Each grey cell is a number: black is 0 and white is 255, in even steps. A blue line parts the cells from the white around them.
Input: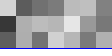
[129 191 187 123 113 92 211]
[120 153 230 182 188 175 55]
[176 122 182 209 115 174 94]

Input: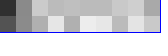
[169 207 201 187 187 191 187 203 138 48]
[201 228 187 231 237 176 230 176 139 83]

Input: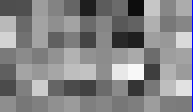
[172 135 198 13 107 92 30 101 131 157 79 78]
[134 120 176 98 88 133 107 163 143 163 105 185]
[218 152 159 30 40 138 68 125 96 163 113 211]
[163 158 108 170 153 140 146 178 146 124 139 122]
[155 178 62 248 232 142 194 190 166 152 164 95]
[226 190 120 52 139 107 65 75 101 204 128 75]
[123 125 157 126 119 134 127 155 144 128 119 142]

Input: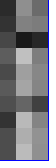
[107 143 43]
[124 129 51]
[39 25 71]
[126 192 93]
[135 159 74]
[133 165 90]
[64 101 79]
[132 185 51]
[146 174 77]
[144 187 77]

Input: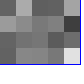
[164 97 95 171 99]
[62 128 121 139 155]
[109 91 118 114 100]
[225 120 133 135 98]

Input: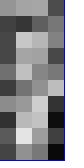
[76 166 164 149]
[119 95 54 65]
[130 182 199 71]
[72 162 165 71]
[120 134 192 112]
[189 145 115 61]
[51 206 153 140]
[14 194 185 49]
[64 157 228 90]
[9 120 145 68]

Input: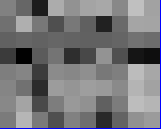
[162 192 136 168 164 146 172 28 102 129]
[164 165 106 33 96 120 79 120 175 112]
[108 114 101 97 97 99 102 98 102 97]
[14 21 80 147 72 46 116 91 1 59]
[167 188 127 120 143 135 139 60 133 126]
[162 180 138 154 158 149 156 43 113 133]
[181 189 124 96 145 153 125 74 164 136]
[155 145 99 41 110 129 79 122 182 123]
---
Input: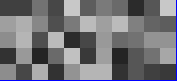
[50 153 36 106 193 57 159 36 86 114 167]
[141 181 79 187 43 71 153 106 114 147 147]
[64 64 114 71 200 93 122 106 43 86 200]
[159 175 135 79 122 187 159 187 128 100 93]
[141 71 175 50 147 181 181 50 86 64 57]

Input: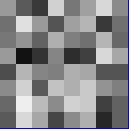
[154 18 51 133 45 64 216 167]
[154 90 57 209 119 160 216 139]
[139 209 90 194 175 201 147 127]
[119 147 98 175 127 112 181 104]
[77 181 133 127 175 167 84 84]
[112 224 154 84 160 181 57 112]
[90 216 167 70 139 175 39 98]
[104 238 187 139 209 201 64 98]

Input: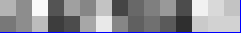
[120 141 188 61 76 167 233 134 96 112 90 47 202 210 210]
[180 141 249 84 160 134 195 69 104 127 153 76 241 217 195]

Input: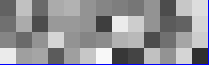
[112 171 76 153 153 147 62 235 205 147 91 98 213]
[98 193 106 171 178 147 133 126 118 147 76 199 221]
[133 106 147 213 147 133 140 178 185 76 112 165 205]
[235 159 165 91 159 199 248 55 68 193 147 213 47]

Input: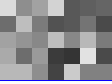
[109 190 123 82 88 116 74]
[162 148 136 190 136 184 123]
[184 184 142 67 203 129 129]
[170 109 154 59 52 226 74]
[219 142 162 211 88 95 101]

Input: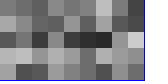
[88 117 60 137 60 47 41 149 204]
[162 80 88 155 129 109 80 143 109]
[123 109 95 137 117 129 190 123 68]
[168 137 101 95 149 95 162 88 74]
[182 190 149 176 155 109 176 155 143]
